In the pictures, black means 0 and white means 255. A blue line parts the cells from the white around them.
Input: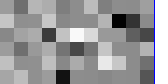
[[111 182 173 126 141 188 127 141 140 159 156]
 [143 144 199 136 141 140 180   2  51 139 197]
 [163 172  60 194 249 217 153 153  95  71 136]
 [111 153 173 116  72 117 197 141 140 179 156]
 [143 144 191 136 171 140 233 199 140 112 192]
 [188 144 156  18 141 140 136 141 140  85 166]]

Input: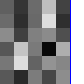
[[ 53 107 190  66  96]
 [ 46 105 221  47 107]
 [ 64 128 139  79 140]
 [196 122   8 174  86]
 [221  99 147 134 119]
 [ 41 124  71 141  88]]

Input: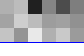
[[188  32 133  76 126 176]
 [206 188 157 161 145 163]
 [148 233 176 201 155 196]]

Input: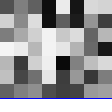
[[127  96  13 235  21 216 211  81]
 [138 221  16  94  28 149  62 209]
 [169 208 242 200 220 101 183 125]
 [235 183 243 229 179 105  23 245]
 [ 58 208 239  10 129 190 217 183]
 [ 70 112 229  61 152  56 125 192]
 [128 143  77  63  67 154 160  98]]

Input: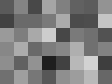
[[132  72 165 128  97  92 147  90]
 [106 106 122 171  75  77 197  66]
 [126 169 205  71 122 112  82 154]
 [172 105 125 135 175 112 130 135]
 [ 97 146  30  65 184 210  62 142]
 [159 119  87 143 157 185 103 112]]

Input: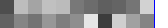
[[189 164 192 187 120 108  95 100 117 210  78]
 [133 115 151 126 142 230  61 207 161 132  98]]

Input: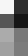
[[ 46 246]
 [ 22  86]
 [120 171]
 [124 160]]
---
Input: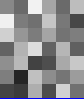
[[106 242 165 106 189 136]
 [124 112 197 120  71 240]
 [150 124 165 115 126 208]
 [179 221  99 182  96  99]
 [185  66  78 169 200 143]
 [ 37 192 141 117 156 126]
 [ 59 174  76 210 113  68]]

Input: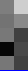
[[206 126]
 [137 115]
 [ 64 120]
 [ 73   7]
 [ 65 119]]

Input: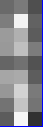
[[122  79 106]
 [243  98 125]
 [176  92 155]
 [191 124 153]
 [113  82 101]
 [170  93 166]
 [211 122 151]
 [196 116 115]
 [246  49  92]]

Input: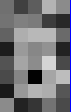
[[ 64  93 179 139 112]
 [128 123  60  40 115]
 [174 184 184 106  98]
 [154 135 146  34  28]
 [165 140 212  73  83]
 [133   2 165 189  74]
 [152 180 173  86  25]
 [ 34  53 115  74 139]]

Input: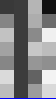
[[ 60 181  16  57]
 [ 60 173 107 133]
 [ 60 138 240 194]
 [ 60 199 188 162]
 [ 60 150 143 134]
 [ 60  98 243 218]
 [ 60 156 217 188]]

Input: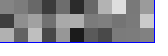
[[124 104  59 109  43 104 179 222 121 155 132]
 [143 161 113 169 174 123 127 116 122 202  62]
 [ 99 191  72 151  27  90  73 123 124 129 177]]
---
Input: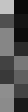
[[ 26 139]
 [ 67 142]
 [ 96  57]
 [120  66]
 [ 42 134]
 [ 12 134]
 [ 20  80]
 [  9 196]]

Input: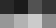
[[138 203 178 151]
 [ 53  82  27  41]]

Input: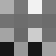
[[161  23 152  22]
 [113 205 106 164]
 [108 113 109 114]
 [123 242 120 174]]

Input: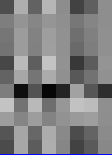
[[136  90  66 134 174  92 167  75]
 [139 100  76 137 172 103 166  85]
 [142 158 154 146 131 157 133 157]
 [143 188 194 151 110 185 115 195]
 [ 46  86 162  35   6  83  14 125]
 [145 114  88 144 171 117 167  99]
 [148  92  56 146 195  94 186  71]
 [144 126 106 145 159 129 156 115]
 [144 128 111 145 158 130 156 118]
 [142 133 119 143 149 134 148 126]
 [142  95  66 141 182  98 174  78]]

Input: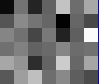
[[ 75  94 137 110 191 158  88]
 [166 103 204 100  45 148 167]
 [113 108 134 106  98 129 112]
 [251  95  34 121  70 113 133]
 [ 73 102   2 102 116 138  85]
 [168 109 195  98  36 115  11]]

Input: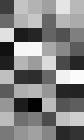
[[ 51  40 134 161 149 121]
 [207 191  76 124 111 188]
 [ 94  84 188   2  28 150]
 [ 35  37 150 182 174  91]
 [251 241 104  45  49 191]
 [ 37  73 219 156 181  30]
 [ 91 136 168 247 246  17]
 [127  81 100  37  27 225]
 [171 183 102 199 180 106]
 [185 229 160 179 196  61]]
